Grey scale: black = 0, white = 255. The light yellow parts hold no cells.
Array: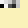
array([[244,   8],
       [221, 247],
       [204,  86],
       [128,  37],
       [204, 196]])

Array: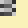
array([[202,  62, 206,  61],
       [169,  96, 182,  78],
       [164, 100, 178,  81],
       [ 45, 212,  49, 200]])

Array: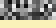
array([[192, 223, 156, 145,  28],
       [ 91,  84, 142,  82, 137],
       [ 15,  76,  53, 173,  54],
       [154, 238, 213,  41, 173],
       [ 48,  18, 161,  56,  34],
       [199, 142, 155, 147,  74],
       [ 66,  12, 161, 128,  92],
       [223, 165, 205,  71, 148],
       [105, 146,  99,  51,  61],
       [ 93, 101,  90,  47,  66],
       [153, 158, 230,  29, 113],
       [196,  20,  60, 134,  73],
       [ 83, 242, 132,  66, 162],
       [149,  91,  68, 228, 201]])

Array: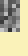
array([[105,  88,  81, 108,  78,  59, 122, 198],
       [176, 158, 134, 189,  64, 156, 136, 158],
       [ 87,  90,  69,  66, 119, 129, 110,  48],
       [ 93, 186,  95, 135,  98, 100, 135, 190],
       [125,  84, 159, 159, 122, 156, 177, 113]])

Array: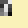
array([[ 84,  46, 111, 126],
       [ 87, 230, 225, 171],
       [233,  76,  54,  15]])

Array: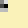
array([[135,  69, 189],
       [223,   3, 186]])
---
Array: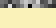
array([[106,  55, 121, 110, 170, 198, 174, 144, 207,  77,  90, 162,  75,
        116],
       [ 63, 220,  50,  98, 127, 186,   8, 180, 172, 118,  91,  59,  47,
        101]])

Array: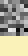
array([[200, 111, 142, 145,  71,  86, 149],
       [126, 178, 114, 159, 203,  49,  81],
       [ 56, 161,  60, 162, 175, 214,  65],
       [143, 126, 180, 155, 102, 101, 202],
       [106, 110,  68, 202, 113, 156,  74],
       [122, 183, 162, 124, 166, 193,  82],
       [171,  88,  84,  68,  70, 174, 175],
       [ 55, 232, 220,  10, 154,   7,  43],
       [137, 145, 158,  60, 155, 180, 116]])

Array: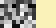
array([[144, 152, 131,  52,  60,  97,  66, 176, 230],
       [ 62, 170,   0,  58, 239, 174,   9,  16,  40],
       [ 95, 199, 170,  66, 193, 193, 138,  59, 174],
       [ 74,  64, 184,  71, 249,  55, 106,  52, 201],
       [154,  77, 193, 206, 147, 105, 247,  54,  49],
       [198, 206,  36, 178,  37, 204, 163, 223, 157],
       [238, 232,  13,  15, 232, 194, 214, 109,  38]])

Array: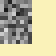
array([[108,  36, 157, 130, 133, 113, 136, 162],
       [ 90, 131,  51,  94, 173, 176, 149, 180],
       [ 24, 121, 176, 101,  51,  84, 100, 181],
       [130, 168, 202,  32,  61,  88, 203, 127],
       [ 70, 166,  77, 136, 129, 123,  81,  70],
       [159, 139, 168,  88, 196, 109,  46, 183],
       [110,  58,  56,  93,  87,  92, 171, 140],
       [219, 124, 104, 167, 171,  60, 180,  98],
       [172, 127,  56, 164,  79, 114,  72, 202],
       [171, 123, 138, 182, 117, 170,  68, 126],
       [207, 118, 179,  64, 173, 133,  73, 104]])

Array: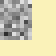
array([[207, 171, 132, 139, 222, 180, 234, 114],
       [186, 209, 152, 209, 147, 179, 101, 158],
       [130, 174, 179, 169, 116, 171, 186, 192],
       [179, 144, 130, 136, 170, 145, 170, 128],
       [162, 175, 116,  97, 196, 210, 171, 147],
       [153, 126, 153, 139, 196,  74, 142, 183],
       [110,  98, 226, 172, 196, 140, 127, 223],
       [143, 152, 131, 129, 158, 132, 193, 177],
       [ 45,  97, 222, 180,  82, 159, 212, 144],
       [155, 140, 142, 134, 216, 131, 196, 181]])

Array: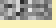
array([[159, 195, 170, 213,  42,  92, 216, 140, 151, 174, 116, 136, 133],
       [ 86,  58, 128, 208, 142, 135, 144, 113,  94, 113,  90, 171, 173],
       [134, 198, 165, 218,  60, 116, 233, 151, 159, 178, 106, 121, 159],
       [161, 199, 142,  54, 110, 143, 138, 137, 116, 103, 157, 110, 133],
       [137, 102, 128, 190, 121, 133, 187, 197, 154, 145, 118, 124, 202]])

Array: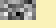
array([[114, 164, 180, 167, 128,  75,  36, 145, 148],
       [202,  75,  92, 117, 105, 184, 167,  94, 152],
       [110, 163, 116, 143, 200, 115, 167, 139, 102],
       [239,  79, 151,   3,  69, 187, 229, 128, 174],
       [159,  65,  93, 112,  62, 206, 172, 110, 146]])

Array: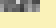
array([[112, 101,  98, 212,  98, 102, 138,  76,  71, 123],
       [104, 114, 117, 103,  69, 131, 155, 120, 140, 156],
       [ 88, 118,  93,  98,  60, 121, 169, 125, 158, 168]])
